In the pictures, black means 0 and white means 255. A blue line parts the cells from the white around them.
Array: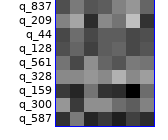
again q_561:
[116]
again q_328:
[137]
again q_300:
[143]

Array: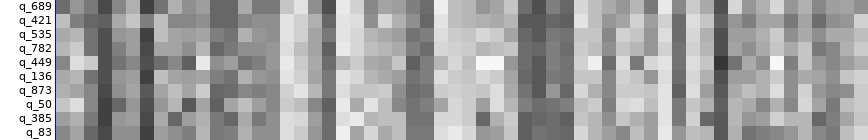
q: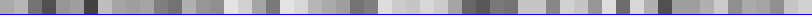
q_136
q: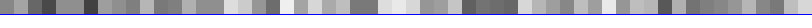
q_83
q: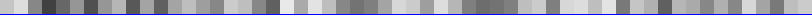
q_50
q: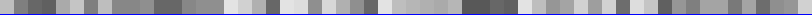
q_421
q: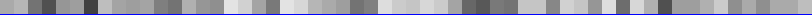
q_535

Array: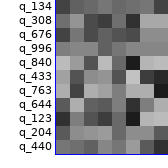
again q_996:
[134]
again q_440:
[118]
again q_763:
[174]
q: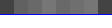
q_134
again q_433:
[83]
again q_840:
[187]
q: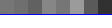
q_440

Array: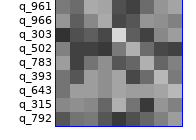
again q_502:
[65]
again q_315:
[136]
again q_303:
[94]

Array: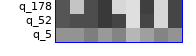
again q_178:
[215]
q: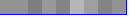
q_5
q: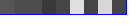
q_52
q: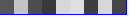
q_178

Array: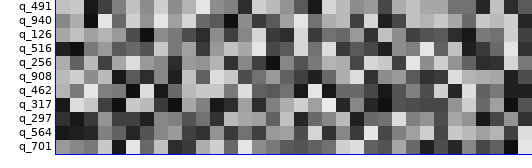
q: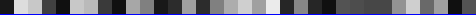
q_317
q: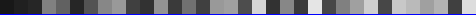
q_564
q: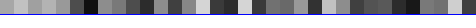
q_126

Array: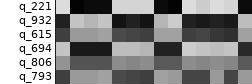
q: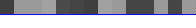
q_793

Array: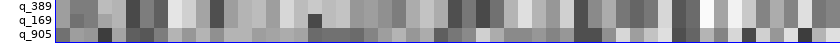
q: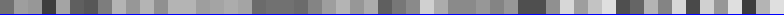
q_905
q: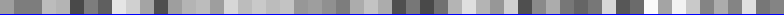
q_389
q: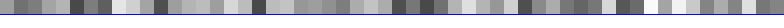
q_169

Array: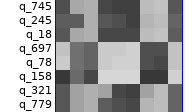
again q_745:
[64]
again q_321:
[162]
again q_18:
[71]
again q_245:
[93]

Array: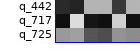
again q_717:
[16]
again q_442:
[180]

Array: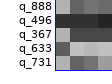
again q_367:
[71]
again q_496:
[50]

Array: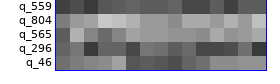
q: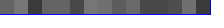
q_296
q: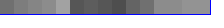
q_46
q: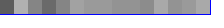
q_565
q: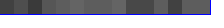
q_559

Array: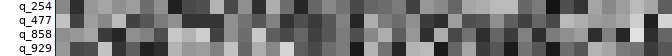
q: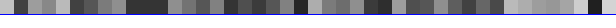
q_477
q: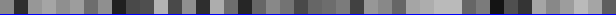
q_254

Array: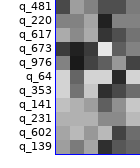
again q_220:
[130]
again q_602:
[185]
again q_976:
[67]
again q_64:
[211]
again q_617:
[171]

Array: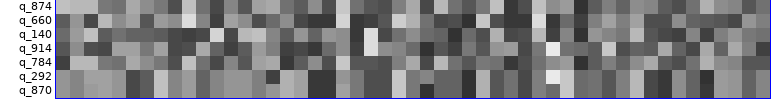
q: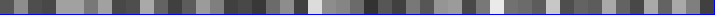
q_914
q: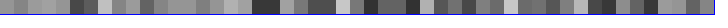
q_870
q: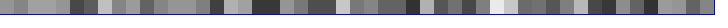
q_292

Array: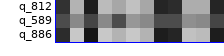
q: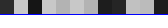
q_886

